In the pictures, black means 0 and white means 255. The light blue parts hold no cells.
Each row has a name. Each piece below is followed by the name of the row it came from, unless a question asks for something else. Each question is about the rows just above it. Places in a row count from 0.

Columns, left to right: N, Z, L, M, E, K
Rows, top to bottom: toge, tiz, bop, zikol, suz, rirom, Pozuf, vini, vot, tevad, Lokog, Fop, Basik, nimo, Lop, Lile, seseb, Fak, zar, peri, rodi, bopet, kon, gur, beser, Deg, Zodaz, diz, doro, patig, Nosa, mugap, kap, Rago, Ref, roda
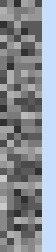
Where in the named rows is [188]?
seseb, 3
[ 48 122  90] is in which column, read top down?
L
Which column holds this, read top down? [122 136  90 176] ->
E
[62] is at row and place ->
kap, 5
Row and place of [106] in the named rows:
kap, 4
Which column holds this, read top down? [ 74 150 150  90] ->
K
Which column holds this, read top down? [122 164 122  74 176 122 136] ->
L

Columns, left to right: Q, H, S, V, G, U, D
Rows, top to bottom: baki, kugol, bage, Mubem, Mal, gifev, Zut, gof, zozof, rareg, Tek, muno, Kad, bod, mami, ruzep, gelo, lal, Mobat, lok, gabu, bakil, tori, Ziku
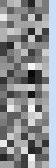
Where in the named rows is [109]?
gof, 5
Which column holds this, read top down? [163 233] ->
Q
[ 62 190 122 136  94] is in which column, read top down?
V
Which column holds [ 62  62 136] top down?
Q
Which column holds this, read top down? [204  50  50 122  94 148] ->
U
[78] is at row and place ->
tori, 1

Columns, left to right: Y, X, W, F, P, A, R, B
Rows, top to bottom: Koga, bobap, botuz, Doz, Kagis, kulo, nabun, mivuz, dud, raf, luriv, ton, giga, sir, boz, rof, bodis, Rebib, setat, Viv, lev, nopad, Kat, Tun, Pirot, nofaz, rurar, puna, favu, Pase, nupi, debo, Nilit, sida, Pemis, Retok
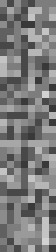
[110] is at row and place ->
mivuz, 2
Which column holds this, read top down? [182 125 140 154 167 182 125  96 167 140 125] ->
P
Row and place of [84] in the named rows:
Doz, 1
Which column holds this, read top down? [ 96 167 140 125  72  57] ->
P

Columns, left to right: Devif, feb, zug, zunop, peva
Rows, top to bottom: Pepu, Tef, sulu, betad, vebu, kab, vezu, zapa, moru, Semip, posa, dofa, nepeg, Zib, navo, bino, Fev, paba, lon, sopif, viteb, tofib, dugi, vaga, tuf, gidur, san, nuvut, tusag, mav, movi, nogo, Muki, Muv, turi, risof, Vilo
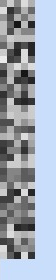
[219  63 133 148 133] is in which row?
risof
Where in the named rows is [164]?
viteb, 4

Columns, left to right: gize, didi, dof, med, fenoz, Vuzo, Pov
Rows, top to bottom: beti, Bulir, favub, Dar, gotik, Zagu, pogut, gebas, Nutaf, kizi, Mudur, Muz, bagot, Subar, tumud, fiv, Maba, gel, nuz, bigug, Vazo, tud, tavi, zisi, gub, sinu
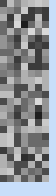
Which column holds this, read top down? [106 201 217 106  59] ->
dof
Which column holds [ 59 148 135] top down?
Pov
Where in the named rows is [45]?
tavi, 3
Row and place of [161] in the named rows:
fiv, 0
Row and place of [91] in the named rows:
sinu, 3
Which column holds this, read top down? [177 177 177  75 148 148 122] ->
Pov
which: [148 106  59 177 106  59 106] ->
Zagu

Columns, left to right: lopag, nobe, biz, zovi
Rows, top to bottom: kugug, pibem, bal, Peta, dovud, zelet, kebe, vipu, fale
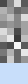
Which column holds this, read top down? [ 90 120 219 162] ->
zovi
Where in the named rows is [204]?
fale, 1
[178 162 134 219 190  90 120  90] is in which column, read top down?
lopag
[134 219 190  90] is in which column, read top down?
lopag

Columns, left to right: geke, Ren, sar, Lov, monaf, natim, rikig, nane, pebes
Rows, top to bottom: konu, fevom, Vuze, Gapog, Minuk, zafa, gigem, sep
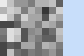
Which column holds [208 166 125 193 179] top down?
pebes
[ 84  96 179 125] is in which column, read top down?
rikig
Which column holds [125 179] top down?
monaf
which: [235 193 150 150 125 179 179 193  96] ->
konu
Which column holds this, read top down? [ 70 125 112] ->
geke
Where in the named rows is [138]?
Minuk, 4
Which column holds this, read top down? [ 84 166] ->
Lov

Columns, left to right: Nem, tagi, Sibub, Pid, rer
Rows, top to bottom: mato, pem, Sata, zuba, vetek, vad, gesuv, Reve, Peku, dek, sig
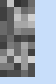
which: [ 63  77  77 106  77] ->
sig
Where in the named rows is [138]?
vetek, 2

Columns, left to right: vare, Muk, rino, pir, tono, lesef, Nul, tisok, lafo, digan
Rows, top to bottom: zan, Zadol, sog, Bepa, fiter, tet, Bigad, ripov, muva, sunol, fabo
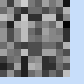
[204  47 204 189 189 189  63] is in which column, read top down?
pir
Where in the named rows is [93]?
zan, 5

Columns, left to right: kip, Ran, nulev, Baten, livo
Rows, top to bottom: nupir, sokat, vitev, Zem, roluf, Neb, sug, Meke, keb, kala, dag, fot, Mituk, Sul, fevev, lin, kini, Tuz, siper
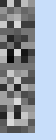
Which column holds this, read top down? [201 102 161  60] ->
Ran
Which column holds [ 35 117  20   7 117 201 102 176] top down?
Ran
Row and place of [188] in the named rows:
nupir, 3
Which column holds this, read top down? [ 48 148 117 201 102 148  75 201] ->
kip
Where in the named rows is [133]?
sokat, 2

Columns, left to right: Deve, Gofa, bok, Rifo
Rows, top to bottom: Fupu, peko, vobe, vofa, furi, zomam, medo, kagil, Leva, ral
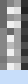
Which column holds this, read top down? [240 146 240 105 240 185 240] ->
Gofa
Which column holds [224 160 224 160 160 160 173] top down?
bok
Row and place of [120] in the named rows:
Leva, 0

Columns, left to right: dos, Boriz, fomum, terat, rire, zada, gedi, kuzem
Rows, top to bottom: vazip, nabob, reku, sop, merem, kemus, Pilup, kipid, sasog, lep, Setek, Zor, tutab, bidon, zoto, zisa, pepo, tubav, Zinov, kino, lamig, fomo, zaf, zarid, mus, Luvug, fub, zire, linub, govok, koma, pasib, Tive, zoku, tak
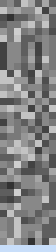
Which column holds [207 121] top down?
fomum
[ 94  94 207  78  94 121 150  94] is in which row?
zire
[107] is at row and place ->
sasog, 3
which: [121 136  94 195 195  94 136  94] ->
pepo
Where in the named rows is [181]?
fomo, 2
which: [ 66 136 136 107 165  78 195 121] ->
sasog

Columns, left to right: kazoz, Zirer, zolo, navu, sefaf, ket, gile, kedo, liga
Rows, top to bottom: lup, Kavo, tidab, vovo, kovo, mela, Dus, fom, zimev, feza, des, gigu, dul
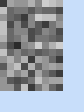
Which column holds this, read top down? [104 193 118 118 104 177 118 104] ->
kedo
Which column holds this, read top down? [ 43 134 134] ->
zolo

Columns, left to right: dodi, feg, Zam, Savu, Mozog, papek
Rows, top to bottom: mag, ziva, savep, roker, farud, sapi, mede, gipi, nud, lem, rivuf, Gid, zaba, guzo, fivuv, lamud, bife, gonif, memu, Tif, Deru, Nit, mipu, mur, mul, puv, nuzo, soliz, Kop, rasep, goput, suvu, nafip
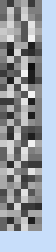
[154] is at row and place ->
nuzo, 5
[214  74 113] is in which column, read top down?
Savu

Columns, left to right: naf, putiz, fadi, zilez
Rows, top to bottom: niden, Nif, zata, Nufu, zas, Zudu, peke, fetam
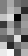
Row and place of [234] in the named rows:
fetam, 0
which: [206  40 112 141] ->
peke
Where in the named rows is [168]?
niden, 1

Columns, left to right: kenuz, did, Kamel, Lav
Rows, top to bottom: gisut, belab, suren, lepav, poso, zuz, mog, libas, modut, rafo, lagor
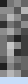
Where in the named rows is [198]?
mog, 1
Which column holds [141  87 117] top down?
Kamel
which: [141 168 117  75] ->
poso
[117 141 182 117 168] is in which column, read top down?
did
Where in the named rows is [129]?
rafo, 1
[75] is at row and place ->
poso, 3
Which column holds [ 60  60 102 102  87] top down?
Lav

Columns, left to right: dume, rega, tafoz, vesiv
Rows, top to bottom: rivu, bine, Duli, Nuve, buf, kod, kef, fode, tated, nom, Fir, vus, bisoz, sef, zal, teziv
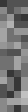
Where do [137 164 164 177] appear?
zal
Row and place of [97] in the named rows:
fode, 0
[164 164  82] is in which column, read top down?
tafoz
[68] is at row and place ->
Duli, 2
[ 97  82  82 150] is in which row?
fode
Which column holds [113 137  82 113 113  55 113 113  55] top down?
rega
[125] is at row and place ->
sef, 2

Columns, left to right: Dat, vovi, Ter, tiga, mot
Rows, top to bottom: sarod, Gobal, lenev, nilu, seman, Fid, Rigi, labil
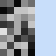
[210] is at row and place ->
Gobal, 4
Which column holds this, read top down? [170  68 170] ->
vovi
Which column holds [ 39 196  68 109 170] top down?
vovi
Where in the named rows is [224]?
seman, 0
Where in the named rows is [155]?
labil, 3
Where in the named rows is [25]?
Rigi, 4

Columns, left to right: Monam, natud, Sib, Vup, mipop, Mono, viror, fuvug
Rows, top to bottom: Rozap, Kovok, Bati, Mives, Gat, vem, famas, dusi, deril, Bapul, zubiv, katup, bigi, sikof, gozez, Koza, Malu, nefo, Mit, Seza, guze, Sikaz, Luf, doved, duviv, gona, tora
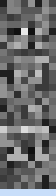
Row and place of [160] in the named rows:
Koza, 5
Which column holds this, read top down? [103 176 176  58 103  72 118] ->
Sib
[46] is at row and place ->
sikof, 2

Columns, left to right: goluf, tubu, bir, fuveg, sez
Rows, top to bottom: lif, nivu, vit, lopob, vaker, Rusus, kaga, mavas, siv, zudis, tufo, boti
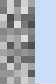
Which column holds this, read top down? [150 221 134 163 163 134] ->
bir
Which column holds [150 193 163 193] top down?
goluf
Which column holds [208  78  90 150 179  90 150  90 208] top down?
tubu
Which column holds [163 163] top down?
bir

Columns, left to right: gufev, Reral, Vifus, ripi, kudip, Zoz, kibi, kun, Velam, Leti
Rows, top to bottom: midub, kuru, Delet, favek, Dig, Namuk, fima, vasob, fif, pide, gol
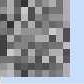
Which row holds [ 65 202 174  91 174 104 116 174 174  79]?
vasob
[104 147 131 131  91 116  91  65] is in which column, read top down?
ripi
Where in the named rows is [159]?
favek, 9
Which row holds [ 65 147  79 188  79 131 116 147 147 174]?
Delet

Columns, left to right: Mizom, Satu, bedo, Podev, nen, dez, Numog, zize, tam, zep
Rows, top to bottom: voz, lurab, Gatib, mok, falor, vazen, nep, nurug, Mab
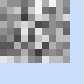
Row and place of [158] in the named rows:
Mab, 9
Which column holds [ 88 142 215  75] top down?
Numog
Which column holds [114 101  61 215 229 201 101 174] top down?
Podev
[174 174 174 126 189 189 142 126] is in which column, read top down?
tam

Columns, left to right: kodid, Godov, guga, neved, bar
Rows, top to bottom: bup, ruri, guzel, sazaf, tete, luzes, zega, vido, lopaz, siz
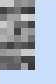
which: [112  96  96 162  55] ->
siz
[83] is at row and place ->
zega, 3
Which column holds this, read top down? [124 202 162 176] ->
kodid
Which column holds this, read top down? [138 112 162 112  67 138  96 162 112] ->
guga
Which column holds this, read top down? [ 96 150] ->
kodid
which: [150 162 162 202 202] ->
vido
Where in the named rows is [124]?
guzel, 0

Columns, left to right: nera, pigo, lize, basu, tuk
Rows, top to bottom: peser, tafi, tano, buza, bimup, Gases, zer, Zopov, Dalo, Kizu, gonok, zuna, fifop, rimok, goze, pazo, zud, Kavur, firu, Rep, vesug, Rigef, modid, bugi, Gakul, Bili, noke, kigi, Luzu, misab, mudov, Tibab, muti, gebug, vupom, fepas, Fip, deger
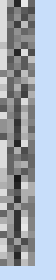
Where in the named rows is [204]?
vupom, 0
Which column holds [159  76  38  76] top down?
lize

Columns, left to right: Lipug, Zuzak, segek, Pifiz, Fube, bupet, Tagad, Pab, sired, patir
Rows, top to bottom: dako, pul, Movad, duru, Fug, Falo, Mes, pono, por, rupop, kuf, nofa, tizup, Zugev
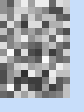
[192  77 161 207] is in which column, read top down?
Tagad
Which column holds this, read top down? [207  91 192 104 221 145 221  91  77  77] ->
Lipug
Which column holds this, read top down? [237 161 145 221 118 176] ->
bupet
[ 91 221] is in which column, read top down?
patir

